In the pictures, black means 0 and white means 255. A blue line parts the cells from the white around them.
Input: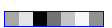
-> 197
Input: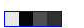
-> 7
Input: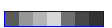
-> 112
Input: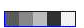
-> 188
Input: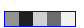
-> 208
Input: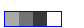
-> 116
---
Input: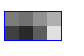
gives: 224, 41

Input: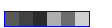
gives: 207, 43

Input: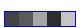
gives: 197, 45

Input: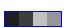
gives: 193, 31

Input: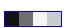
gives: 244, 18

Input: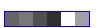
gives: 254, 48

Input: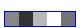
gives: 254, 50

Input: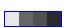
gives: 232, 42

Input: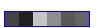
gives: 197, 32
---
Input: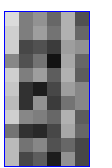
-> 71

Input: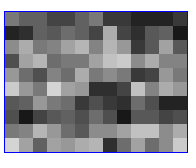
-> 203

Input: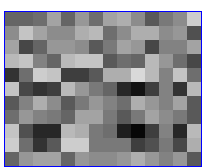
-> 89

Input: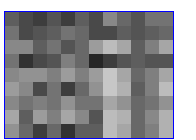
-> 177

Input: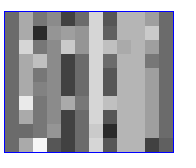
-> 96

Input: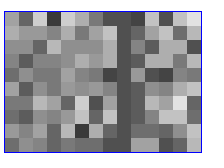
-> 184
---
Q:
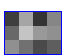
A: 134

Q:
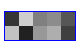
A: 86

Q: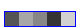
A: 209

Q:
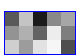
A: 166

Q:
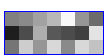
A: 108

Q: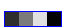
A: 3

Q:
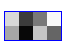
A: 248

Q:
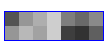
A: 138

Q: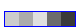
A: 58
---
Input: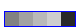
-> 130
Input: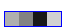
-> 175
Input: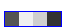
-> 84
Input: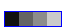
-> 16
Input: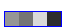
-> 150
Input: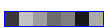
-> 56
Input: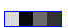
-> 218
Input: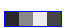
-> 40
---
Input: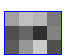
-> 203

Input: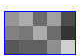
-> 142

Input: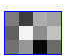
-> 8

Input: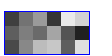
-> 94

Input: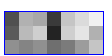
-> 156

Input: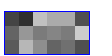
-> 112
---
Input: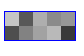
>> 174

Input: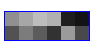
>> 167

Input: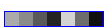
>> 139

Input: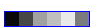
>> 161

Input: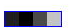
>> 31

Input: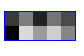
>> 156
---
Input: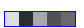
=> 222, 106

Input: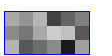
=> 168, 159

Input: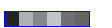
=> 35, 101

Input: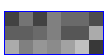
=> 66, 56

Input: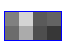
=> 128, 55

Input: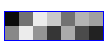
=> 11, 34

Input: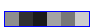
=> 142, 204

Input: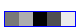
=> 121, 235
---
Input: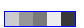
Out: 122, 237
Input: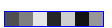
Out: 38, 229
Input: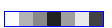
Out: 34, 252
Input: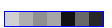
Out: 166, 208
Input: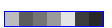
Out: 155, 227
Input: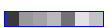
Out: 186, 226
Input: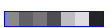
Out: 78, 222
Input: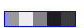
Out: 132, 237
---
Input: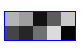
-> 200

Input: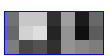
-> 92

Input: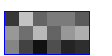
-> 174

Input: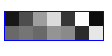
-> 13

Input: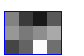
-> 169

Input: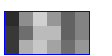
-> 131

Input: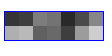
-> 135
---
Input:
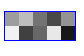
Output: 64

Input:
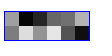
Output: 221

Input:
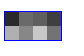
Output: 135

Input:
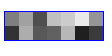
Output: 173

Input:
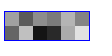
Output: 192

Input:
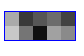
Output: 117
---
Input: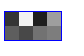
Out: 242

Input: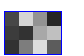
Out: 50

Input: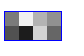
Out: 241

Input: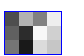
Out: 44

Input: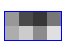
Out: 74

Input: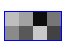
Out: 161

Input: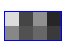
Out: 69
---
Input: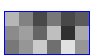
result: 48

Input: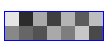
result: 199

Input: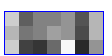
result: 75

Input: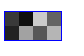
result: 87

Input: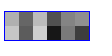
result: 122

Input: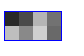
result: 208

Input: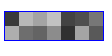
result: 164
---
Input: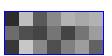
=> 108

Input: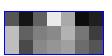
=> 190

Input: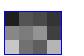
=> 135

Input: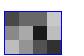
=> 137

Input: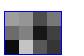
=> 108

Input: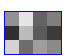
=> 47
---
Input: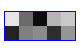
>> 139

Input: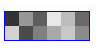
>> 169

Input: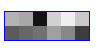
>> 159

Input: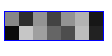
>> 77

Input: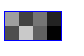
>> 201

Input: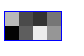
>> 94

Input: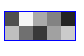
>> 56
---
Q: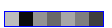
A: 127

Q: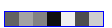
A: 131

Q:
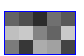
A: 112

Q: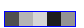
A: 147

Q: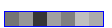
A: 151

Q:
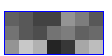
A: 106
